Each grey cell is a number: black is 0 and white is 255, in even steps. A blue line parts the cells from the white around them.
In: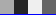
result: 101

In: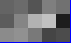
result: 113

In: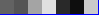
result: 202

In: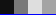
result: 164

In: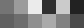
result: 34

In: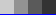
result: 51

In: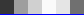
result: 112
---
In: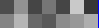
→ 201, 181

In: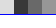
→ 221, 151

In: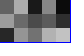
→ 194, 178

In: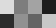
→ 220, 200

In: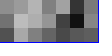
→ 188, 180

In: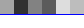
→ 221, 189

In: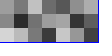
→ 213, 199

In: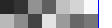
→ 250, 227
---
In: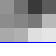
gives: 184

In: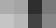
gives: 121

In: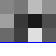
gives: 77

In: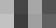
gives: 82

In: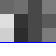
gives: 90

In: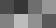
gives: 151
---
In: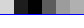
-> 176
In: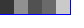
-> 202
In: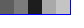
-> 196
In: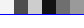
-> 154
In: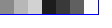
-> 252
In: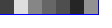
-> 146
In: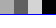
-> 3
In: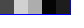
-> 29
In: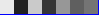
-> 116
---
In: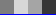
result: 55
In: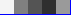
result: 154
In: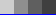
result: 63
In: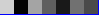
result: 74
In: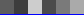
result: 170
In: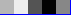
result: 135
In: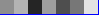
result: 227
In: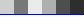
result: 46
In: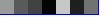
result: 114
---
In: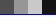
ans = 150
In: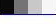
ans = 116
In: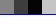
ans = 61
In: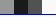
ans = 26
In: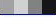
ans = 209
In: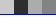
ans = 46
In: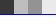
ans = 190
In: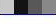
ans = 19
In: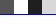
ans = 255
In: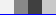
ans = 136
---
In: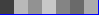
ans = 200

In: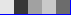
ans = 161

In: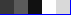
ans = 17

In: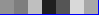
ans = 31

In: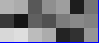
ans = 80

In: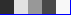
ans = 152

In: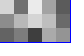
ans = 213

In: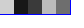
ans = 58

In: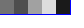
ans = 161
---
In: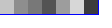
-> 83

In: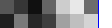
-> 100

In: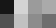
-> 170

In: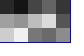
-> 100

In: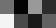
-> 44

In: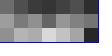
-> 53

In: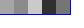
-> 48

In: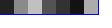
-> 83
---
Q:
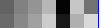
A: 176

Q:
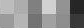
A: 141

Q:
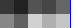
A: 175

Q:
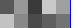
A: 95

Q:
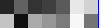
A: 247

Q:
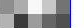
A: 102

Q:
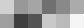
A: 186

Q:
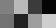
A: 158
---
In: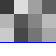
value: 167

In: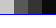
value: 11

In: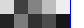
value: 22

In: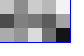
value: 20

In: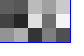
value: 79

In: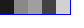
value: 209

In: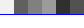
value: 82

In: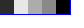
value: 0

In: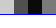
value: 122

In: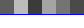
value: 74
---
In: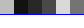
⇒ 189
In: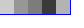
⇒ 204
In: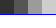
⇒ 49
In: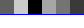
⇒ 95
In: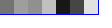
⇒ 116
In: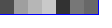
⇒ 78
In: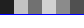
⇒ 32
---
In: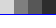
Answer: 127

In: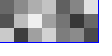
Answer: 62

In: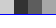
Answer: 50

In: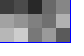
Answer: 205

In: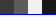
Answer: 91

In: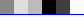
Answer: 222

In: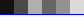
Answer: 74
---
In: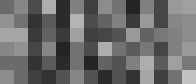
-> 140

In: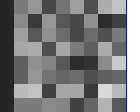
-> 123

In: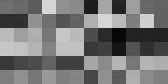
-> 35

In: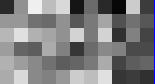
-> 68

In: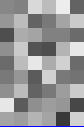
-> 107
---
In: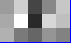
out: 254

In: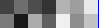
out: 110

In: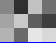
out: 201

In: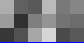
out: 48

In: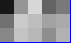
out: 203

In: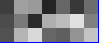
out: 122
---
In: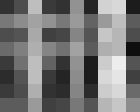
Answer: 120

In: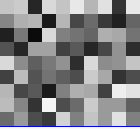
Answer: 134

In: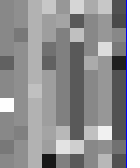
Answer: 136

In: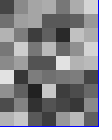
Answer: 112

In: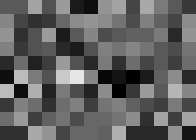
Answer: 134
